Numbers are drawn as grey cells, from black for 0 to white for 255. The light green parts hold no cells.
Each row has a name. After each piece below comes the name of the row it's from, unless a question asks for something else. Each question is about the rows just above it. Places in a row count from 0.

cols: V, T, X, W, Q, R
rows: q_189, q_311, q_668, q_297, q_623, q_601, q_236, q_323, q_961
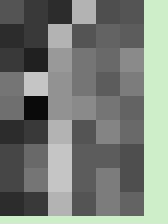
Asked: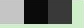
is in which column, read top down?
T
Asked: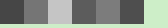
q_323
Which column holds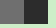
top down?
V
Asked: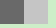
q_236
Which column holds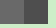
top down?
R
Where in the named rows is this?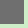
q_623, 0
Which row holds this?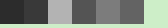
q_961

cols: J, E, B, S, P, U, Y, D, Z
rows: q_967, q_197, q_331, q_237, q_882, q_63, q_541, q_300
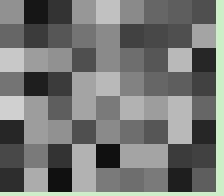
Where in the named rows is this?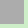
q_300, 1
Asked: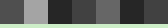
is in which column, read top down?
Z
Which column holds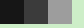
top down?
E
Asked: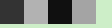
q_541

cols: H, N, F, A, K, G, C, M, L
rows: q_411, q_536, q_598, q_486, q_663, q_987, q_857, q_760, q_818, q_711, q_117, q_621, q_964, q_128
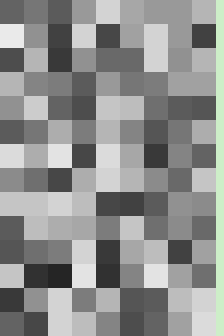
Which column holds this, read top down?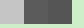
H
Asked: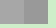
q_411
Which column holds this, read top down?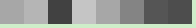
G
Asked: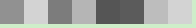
q_964
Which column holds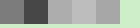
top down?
A
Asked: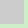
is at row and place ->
q_663, 1

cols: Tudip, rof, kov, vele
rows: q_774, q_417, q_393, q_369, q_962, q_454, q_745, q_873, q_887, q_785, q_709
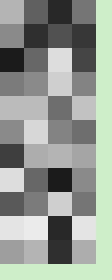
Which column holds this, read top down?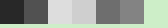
kov
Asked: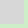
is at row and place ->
q_454, 1
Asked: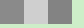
q_369

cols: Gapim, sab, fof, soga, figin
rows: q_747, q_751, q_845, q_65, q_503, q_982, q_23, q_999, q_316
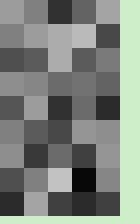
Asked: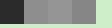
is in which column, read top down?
figin
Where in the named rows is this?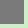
q_845, 4
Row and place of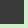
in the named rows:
q_23, 1
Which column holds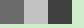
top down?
fof

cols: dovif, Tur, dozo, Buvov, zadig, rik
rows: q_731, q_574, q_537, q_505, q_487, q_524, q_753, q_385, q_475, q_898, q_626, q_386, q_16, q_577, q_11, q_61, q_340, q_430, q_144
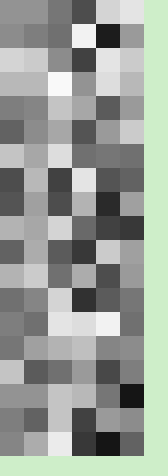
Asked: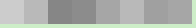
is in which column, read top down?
Tur
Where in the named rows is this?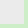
q_144, 2
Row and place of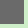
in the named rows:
q_898, 3
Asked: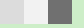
q_577
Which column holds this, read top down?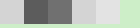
dozo
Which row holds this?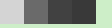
q_898
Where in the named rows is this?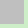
q_11, 3

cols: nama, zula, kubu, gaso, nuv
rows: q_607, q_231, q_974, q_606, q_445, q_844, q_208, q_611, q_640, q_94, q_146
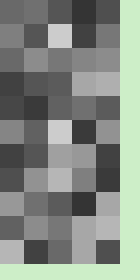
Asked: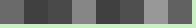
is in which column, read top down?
nama
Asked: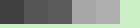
q_606
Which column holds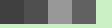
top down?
nama

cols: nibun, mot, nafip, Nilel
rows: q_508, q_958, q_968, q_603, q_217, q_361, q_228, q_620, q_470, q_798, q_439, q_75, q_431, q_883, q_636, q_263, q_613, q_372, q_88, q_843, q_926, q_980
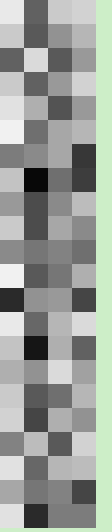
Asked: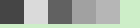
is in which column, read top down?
Nilel
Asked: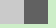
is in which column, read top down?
nibun

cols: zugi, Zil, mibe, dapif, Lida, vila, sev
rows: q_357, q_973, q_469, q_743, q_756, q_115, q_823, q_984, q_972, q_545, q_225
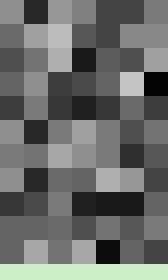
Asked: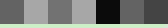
q_225
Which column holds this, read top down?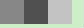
vila
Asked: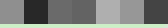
q_984
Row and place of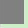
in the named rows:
q_357, 3
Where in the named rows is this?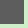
q_469, 4
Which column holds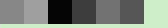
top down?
sev
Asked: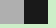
q_469

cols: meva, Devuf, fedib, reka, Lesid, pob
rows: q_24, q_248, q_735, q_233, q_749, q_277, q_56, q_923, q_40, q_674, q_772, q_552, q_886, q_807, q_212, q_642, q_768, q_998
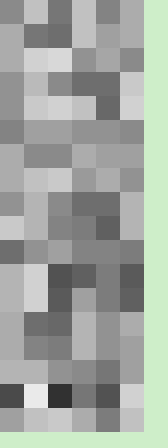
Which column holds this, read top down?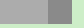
pob
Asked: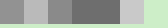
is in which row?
q_233
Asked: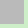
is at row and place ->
q_233, 1
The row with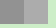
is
q_807
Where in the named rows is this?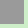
q_923, 3
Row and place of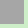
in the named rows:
q_735, 4

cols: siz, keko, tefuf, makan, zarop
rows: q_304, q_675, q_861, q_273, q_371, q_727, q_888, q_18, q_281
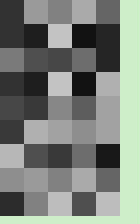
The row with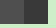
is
q_888
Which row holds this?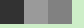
q_304
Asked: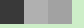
q_727

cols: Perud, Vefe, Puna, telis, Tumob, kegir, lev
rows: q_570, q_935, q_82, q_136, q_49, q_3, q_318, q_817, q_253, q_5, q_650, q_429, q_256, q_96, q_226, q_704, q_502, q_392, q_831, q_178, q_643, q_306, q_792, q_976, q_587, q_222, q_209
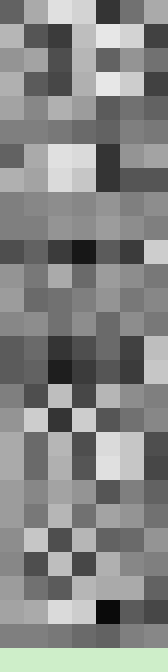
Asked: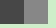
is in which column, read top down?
lev
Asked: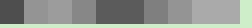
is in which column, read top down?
Perud
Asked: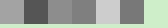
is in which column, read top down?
lev
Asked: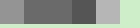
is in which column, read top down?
Tumob

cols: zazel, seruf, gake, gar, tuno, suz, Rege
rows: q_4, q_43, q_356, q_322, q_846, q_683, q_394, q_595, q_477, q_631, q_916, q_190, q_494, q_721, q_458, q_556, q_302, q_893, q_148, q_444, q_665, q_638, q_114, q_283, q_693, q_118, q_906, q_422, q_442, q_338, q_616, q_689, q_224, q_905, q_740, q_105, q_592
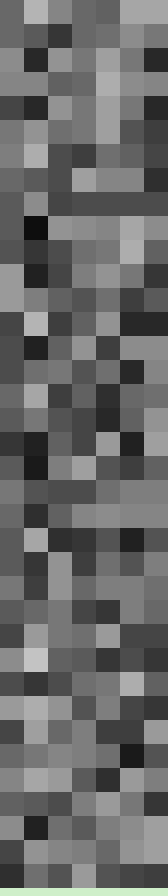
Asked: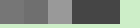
q_906
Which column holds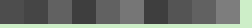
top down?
gake
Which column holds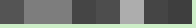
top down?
suz

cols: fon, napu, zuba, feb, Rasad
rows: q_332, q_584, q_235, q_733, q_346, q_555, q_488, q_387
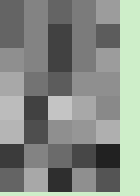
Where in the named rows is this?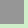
q_555, 3
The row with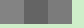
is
q_332

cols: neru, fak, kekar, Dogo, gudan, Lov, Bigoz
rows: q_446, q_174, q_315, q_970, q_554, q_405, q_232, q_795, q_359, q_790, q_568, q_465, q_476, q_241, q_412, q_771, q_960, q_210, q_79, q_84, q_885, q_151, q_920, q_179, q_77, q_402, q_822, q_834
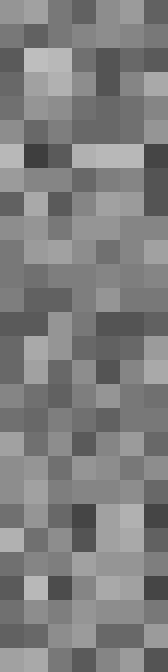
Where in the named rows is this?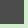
q_77, 2
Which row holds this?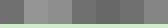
q_554
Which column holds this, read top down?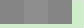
gudan
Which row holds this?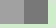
q_446
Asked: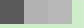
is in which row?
q_232
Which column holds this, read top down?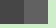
Bigoz

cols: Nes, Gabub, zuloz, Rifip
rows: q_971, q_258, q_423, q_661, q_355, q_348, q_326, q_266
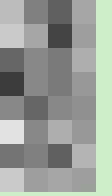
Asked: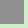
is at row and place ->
q_355, 3
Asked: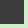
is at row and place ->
q_661, 0
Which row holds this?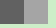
q_971
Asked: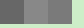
q_423
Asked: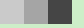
q_258
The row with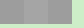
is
q_266

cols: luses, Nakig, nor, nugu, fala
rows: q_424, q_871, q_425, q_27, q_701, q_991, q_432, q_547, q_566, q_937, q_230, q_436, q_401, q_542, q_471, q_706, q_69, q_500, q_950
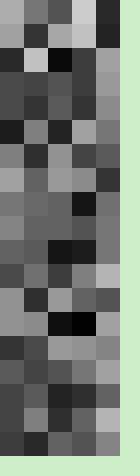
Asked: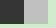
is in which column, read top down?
Nakig
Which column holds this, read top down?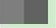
nugu
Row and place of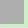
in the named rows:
q_424, 0
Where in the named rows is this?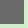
q_566, 1
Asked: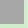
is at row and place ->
q_871, 2

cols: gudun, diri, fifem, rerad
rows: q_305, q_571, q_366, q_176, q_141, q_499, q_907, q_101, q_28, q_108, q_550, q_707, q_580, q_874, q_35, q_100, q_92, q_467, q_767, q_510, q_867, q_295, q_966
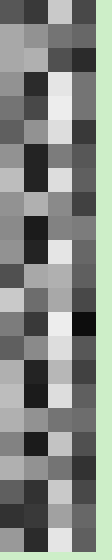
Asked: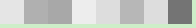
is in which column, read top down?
fifem
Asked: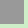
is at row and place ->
q_966, 0
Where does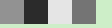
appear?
q_176
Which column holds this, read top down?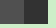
rerad
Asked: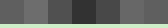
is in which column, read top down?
rerad
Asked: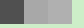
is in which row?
q_707

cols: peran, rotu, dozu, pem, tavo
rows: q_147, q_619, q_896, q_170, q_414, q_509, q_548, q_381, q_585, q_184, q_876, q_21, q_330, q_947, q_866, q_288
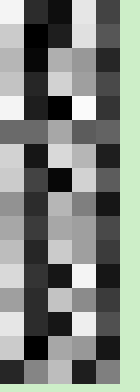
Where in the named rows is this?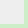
q_947, 3
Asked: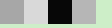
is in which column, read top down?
dozu
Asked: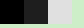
q_619
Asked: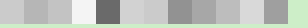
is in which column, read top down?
peran
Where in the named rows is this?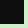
q_147, 2

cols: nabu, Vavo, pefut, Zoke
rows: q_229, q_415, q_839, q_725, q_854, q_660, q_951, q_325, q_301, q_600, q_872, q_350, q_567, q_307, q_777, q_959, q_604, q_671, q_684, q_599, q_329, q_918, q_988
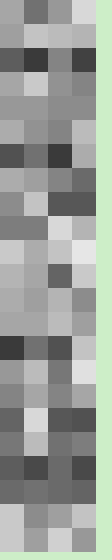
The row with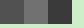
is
q_951
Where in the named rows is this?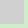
q_988, 2

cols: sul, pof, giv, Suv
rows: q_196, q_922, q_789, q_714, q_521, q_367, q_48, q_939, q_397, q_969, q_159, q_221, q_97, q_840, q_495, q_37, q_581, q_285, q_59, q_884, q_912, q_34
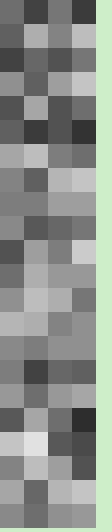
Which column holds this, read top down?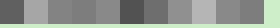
sul
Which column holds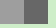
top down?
giv
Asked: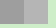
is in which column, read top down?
giv
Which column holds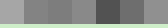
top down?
sul
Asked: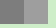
q_397
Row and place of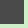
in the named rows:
q_59, 3

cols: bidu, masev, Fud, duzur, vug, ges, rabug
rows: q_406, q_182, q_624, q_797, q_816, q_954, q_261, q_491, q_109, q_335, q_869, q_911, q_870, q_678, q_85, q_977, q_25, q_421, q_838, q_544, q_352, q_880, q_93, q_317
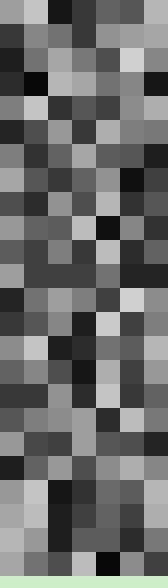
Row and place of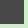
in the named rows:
q_838, 1
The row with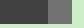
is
q_911
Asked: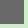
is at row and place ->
q_352, 4
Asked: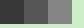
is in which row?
q_678

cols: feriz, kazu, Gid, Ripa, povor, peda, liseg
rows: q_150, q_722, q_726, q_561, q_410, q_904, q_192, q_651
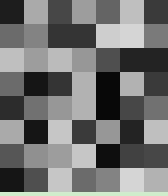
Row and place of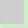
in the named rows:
q_722, 4
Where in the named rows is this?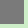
q_722, 6
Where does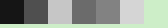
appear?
q_651
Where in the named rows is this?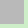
q_726, 2
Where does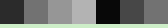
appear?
q_410
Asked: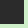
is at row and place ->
q_410, 0

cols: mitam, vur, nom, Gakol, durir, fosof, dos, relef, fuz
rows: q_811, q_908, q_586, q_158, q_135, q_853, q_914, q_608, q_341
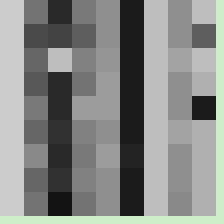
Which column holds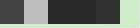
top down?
nom
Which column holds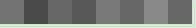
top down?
vur
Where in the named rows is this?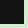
q_341, 2
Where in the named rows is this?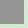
q_586, 4
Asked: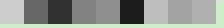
q_853

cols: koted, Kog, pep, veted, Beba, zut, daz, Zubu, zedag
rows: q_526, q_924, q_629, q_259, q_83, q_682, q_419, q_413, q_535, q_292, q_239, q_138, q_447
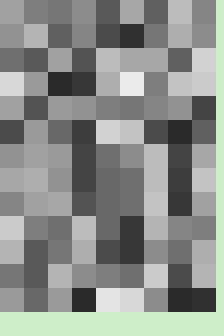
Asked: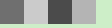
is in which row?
q_138
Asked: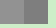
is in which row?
q_83
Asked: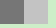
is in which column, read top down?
zut

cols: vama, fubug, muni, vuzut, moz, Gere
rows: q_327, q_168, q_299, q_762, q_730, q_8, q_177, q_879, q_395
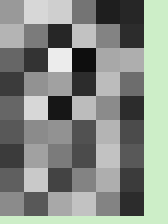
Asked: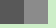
q_8
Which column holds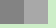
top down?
moz
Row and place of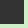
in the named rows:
q_299, 1

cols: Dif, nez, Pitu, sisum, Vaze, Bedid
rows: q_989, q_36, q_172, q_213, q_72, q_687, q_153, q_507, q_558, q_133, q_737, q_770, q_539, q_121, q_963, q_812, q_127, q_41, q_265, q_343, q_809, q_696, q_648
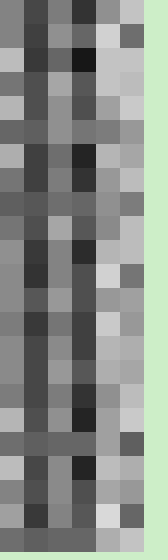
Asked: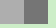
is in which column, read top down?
Dif
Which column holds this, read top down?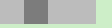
Bedid
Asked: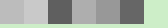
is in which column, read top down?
Bedid

